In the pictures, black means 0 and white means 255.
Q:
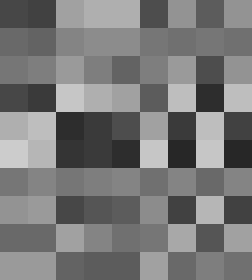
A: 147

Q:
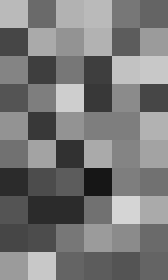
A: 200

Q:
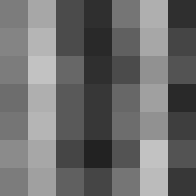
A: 83

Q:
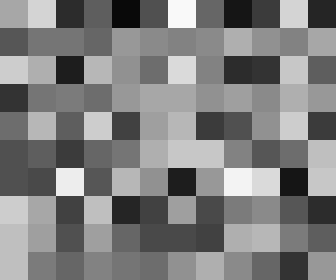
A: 94

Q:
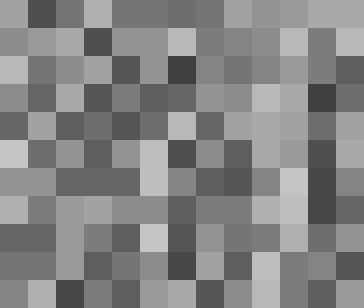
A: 94
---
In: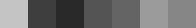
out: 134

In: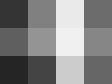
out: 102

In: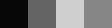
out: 134

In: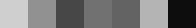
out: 13

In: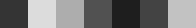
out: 194

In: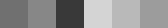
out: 156

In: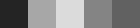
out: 97

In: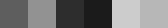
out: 183
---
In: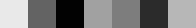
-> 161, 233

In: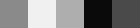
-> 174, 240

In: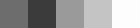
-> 154, 253

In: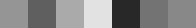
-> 226, 226

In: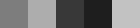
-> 56, 194

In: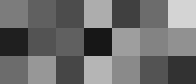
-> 23, 212
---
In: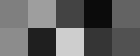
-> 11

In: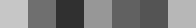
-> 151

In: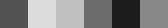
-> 108

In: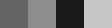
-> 198

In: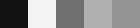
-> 175

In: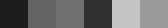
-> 49
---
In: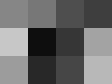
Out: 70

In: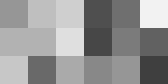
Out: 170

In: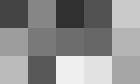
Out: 239

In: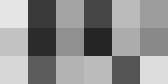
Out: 179

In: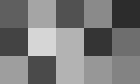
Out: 179

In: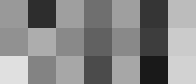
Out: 167

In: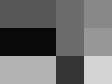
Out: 53

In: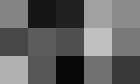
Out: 8

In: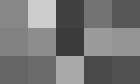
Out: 169
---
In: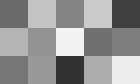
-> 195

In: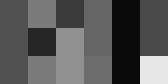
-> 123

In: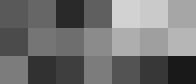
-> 102

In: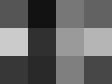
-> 18

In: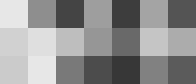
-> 142

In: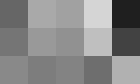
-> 169

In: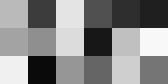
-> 60

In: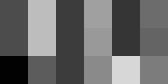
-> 189

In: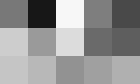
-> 23
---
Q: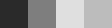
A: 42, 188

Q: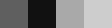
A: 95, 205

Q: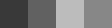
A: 57, 135

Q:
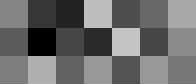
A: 133, 119

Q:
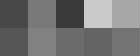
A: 72, 115

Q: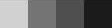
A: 209, 26

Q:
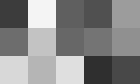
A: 60, 72

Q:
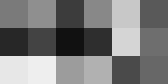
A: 122, 103
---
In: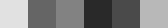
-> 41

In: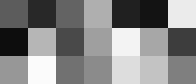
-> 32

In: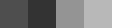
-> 148

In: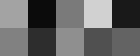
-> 122

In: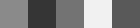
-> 115

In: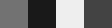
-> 25

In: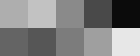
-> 138
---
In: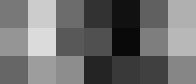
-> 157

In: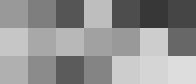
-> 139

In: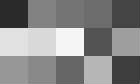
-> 137

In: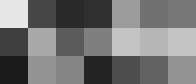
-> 148

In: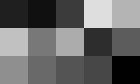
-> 105

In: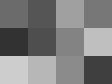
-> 183

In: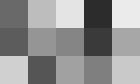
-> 85
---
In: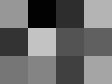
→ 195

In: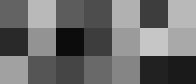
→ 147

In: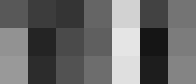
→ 36

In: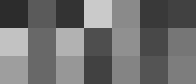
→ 104

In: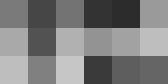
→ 82

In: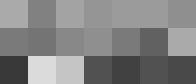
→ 116

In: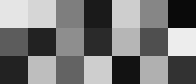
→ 34

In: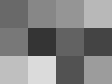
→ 52

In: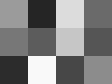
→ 92

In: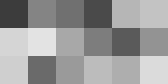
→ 227
